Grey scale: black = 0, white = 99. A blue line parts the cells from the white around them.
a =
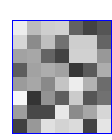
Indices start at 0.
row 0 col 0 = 92
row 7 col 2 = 87
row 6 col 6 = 83
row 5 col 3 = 37
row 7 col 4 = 85
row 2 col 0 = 63
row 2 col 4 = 81
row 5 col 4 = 79
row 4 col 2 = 53
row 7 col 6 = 89
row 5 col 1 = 20
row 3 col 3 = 63
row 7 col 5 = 26
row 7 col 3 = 82
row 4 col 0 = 60
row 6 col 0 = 61
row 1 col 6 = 39

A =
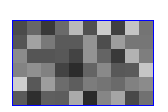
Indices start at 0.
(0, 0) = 29
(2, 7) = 22
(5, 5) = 16
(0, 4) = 72
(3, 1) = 56
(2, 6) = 39
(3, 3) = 26
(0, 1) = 40
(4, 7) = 41
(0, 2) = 22
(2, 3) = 34
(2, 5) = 57
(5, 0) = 35
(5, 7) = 64
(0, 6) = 79
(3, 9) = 77
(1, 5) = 57

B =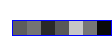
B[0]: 36
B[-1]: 4
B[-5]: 16
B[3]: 34

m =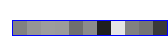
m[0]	50
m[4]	43
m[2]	61
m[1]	58

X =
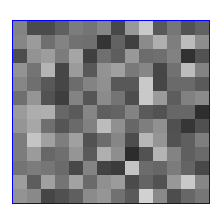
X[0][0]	51
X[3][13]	51
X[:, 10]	[34, 68, 43, 27, 27, 60, 32, 56, 58, 70, 40, 32, 53]
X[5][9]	78
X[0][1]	29
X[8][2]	62
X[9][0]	48
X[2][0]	30
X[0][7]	28
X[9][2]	40
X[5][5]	33
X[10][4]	28
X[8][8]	30
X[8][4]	62
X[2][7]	36
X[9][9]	32
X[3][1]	45
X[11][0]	61
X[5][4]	51
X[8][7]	52
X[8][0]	48
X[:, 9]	[78, 54, 42, 52, 78, 78, 35, 49, 71, 32, 42, 39, 81]
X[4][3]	27
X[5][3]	24
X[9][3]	43
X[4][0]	52
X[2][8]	59
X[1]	[52, 60, 43, 51, 44, 43, 20, 38, 25, 54, 68, 49, 73, 55]
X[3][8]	47
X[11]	[61, 36, 62, 45, 63, 41, 56, 60, 29, 39, 32, 59, 78, 52]
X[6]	[60, 67, 68, 40, 35, 52, 37, 39, 51, 35, 32, 40, 40, 18]
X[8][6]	42
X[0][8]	59

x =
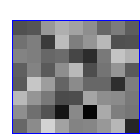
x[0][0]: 31
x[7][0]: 40
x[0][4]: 63
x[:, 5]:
[55, 58, 17, 30, 40, 64, 2, 52]
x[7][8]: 15
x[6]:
[55, 43, 32, 8, 53, 2, 66, 49, 46]
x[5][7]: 54
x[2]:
[51, 49, 40, 42, 27, 17, 47, 76, 69]
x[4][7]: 18
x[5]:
[72, 58, 47, 29, 30, 64, 55, 54, 47]
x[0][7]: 48
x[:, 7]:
[48, 31, 76, 58, 18, 54, 49, 71]
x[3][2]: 35
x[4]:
[35, 77, 61, 39, 54, 40, 40, 18, 49]
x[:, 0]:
[31, 44, 51, 37, 35, 72, 55, 40]
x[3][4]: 72
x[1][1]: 49
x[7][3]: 63

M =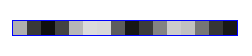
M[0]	68
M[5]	85
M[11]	79
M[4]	71
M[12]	75
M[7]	36

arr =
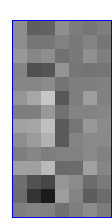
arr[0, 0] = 55
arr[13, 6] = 48
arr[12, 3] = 61
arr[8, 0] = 55
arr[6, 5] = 51
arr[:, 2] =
[38, 46, 55, 33, 54, 77, 59, 74, 69, 49, 72, 27, 10, 50]
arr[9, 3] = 50
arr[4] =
[52, 52, 54, 45, 49, 49, 50]
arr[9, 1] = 52
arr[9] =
[49, 52, 49, 50, 50, 53, 50]
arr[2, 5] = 56
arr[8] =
[55, 60, 69, 35, 51, 53, 53]
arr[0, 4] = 48
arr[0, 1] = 37
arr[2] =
[59, 52, 55, 44, 47, 56, 49]
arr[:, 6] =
[49, 46, 49, 46, 50, 50, 52, 54, 53, 50, 52, 47, 42, 48]
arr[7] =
[63, 64, 74, 35, 46, 59, 54]
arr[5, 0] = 58
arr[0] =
[55, 37, 38, 55, 48, 46, 49]
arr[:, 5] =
[46, 51, 56, 45, 49, 61, 51, 59, 53, 53, 62, 42, 36, 54]
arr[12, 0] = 42
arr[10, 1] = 62
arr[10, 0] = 62
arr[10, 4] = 42

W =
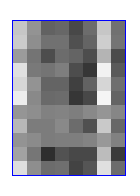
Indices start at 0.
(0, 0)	77
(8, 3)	49
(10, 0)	86
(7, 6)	78
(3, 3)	49
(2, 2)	30
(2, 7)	29
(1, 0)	79
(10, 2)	42
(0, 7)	44
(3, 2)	45
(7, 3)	53
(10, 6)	87
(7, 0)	71
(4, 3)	39
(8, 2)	48
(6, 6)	58
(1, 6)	80
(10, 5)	33
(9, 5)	28
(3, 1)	47
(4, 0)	83
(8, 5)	51
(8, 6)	59
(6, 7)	52

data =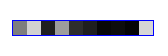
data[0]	49
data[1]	81
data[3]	61
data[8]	2

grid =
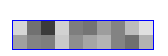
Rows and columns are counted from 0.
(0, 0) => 83
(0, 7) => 51
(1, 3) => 78
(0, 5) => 45
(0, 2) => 23
